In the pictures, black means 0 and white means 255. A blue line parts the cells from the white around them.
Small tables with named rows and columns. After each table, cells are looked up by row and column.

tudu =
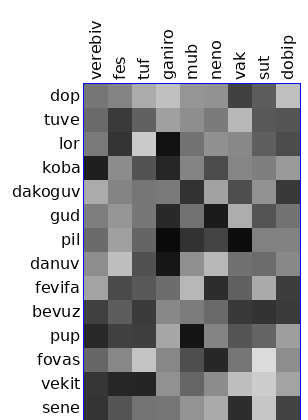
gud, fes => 149
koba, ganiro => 38
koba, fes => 140
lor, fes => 52
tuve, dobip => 85
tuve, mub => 142
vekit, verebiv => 54
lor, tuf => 202
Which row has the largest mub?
fevifa

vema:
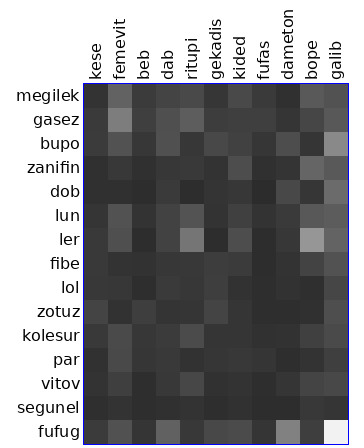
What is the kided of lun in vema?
64
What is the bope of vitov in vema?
68
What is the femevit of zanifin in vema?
56
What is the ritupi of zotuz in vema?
53
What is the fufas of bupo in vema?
54
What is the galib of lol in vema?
70
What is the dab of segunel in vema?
48
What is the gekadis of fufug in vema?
72

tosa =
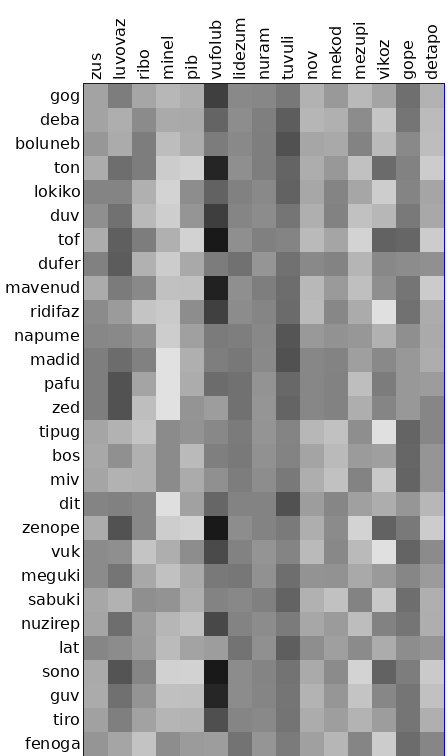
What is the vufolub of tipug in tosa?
136
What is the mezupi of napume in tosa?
151
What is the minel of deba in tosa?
170
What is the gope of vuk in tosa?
100
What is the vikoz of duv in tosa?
183
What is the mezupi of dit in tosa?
160
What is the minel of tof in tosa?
176
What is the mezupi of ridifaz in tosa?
171
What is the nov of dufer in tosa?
137
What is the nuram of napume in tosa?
136

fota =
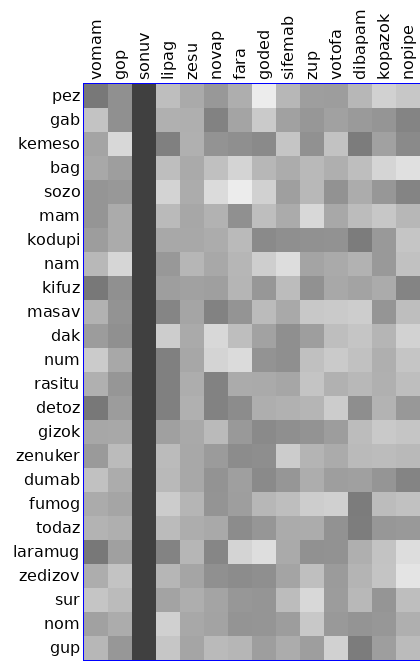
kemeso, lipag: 128
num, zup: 192
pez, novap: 152
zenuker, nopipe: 185
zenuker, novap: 155
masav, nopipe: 190
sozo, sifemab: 159
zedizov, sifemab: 164
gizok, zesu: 169
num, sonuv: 64
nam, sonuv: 64
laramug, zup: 145
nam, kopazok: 153
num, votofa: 202
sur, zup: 216
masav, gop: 147

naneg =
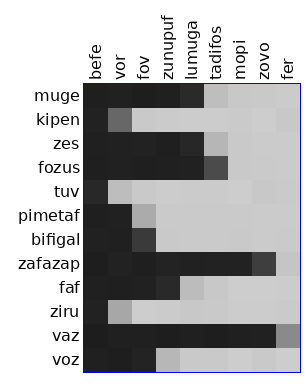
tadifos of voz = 201
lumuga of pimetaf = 202
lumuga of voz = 201
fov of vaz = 32
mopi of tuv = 205
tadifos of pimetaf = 202
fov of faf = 33
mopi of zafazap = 34
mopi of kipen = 202
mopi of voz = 205
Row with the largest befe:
tuv

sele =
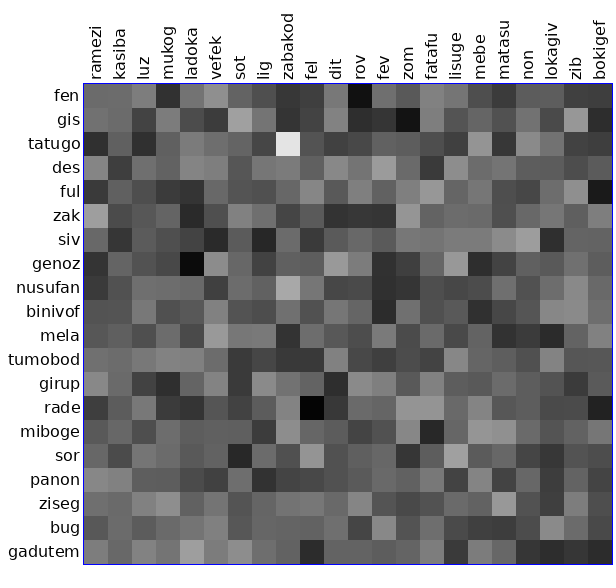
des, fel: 96
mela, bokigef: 129
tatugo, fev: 97
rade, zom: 148
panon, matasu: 67
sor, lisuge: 160
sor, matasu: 103
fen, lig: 79
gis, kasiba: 107
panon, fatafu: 120
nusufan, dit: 71
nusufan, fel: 118

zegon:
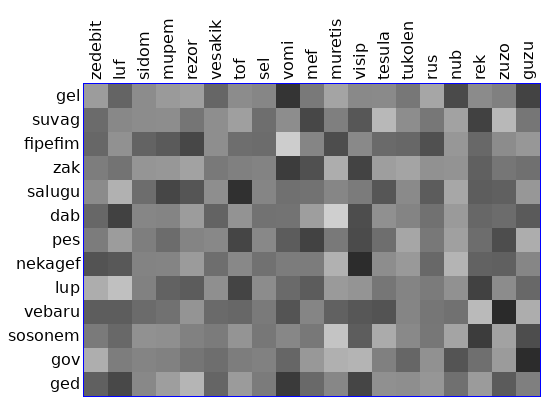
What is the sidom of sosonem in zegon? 145
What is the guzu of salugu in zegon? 151
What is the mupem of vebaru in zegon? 113
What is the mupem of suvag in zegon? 141
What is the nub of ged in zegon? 112
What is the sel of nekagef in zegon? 113
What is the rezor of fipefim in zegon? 71
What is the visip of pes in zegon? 75
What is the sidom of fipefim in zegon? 99
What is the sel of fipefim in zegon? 108
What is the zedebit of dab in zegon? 103
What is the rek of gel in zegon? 139
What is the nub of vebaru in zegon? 113
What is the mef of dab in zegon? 158
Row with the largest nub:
nekagef

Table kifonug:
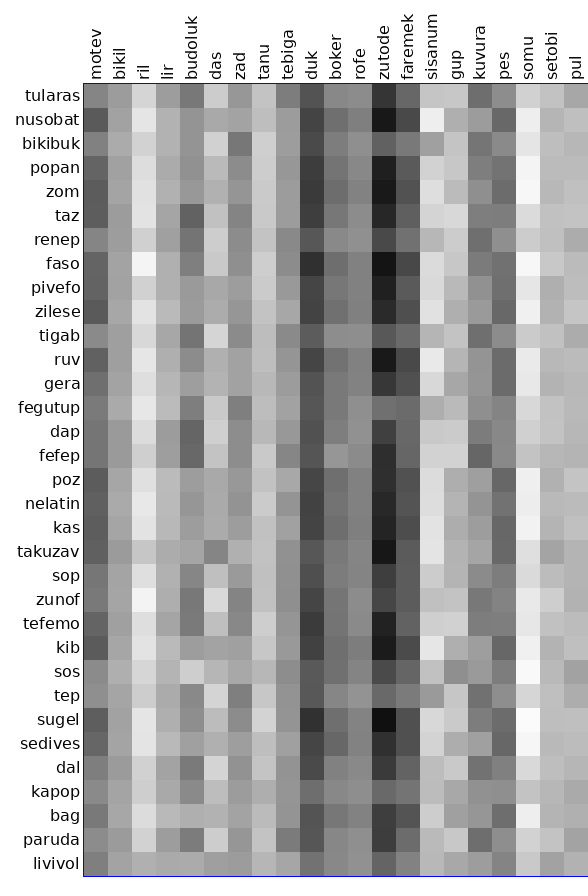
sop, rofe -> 132
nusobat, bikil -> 162
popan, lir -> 171
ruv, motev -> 97
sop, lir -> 177
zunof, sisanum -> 192
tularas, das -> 204
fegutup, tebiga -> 162
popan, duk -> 61
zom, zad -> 149
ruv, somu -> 234
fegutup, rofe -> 143
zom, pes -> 108

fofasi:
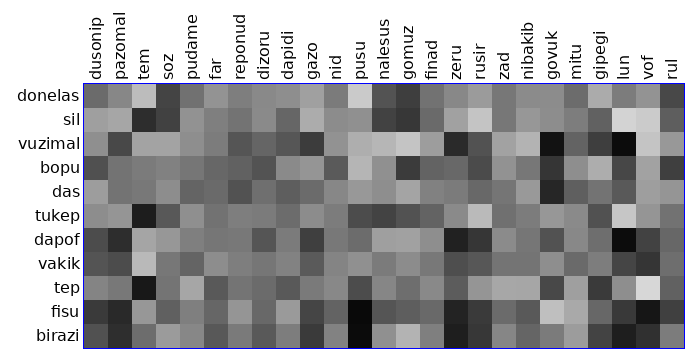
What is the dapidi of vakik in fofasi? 130
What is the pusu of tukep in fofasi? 76
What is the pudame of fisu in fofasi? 127
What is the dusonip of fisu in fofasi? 58
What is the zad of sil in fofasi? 119
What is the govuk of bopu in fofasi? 53
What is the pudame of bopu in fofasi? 118
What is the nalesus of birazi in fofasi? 144
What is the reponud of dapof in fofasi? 120
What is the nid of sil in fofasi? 140
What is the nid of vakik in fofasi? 132
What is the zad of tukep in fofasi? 112
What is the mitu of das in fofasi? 95
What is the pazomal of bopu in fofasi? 115
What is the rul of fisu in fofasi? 64
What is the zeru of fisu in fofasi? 35
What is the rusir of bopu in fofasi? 75
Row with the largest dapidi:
fisu

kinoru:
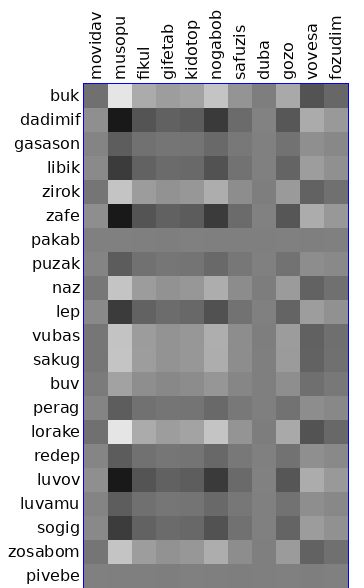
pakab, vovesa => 127
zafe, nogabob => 59
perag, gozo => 114
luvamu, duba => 128
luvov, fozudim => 153
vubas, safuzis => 141
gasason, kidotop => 116
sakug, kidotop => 151
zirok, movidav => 117
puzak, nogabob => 105
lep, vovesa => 157
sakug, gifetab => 147
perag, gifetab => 117

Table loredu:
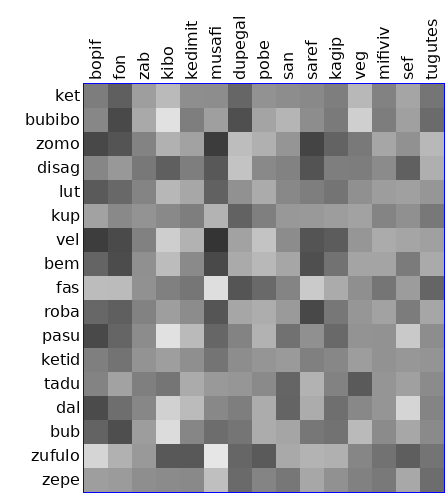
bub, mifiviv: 139
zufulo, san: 169
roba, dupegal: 166
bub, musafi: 109
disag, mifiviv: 139
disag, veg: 125
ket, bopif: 125
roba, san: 154
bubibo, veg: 207
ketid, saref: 128

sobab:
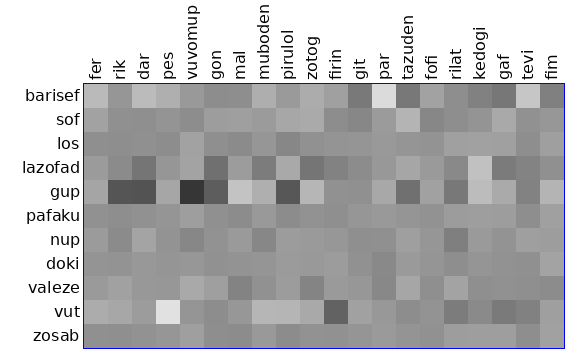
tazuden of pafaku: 149
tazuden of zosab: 148
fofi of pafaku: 146
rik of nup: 139
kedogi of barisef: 129
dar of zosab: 146
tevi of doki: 144
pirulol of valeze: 156
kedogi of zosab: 158
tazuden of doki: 154
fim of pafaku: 160
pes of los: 141
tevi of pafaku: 142
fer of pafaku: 145

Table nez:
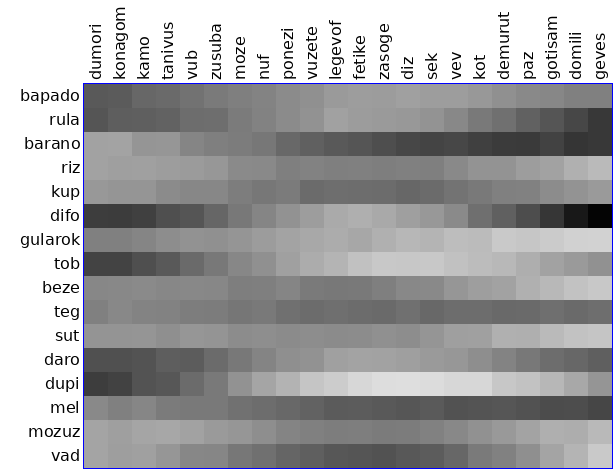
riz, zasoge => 126
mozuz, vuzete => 128
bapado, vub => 114
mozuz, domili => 173
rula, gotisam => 85
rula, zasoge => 154
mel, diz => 86
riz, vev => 137
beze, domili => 194
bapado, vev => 157
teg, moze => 118
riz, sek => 127
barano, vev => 71
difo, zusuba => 102
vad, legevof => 87
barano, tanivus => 150
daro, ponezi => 143
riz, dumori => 162
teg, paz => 106

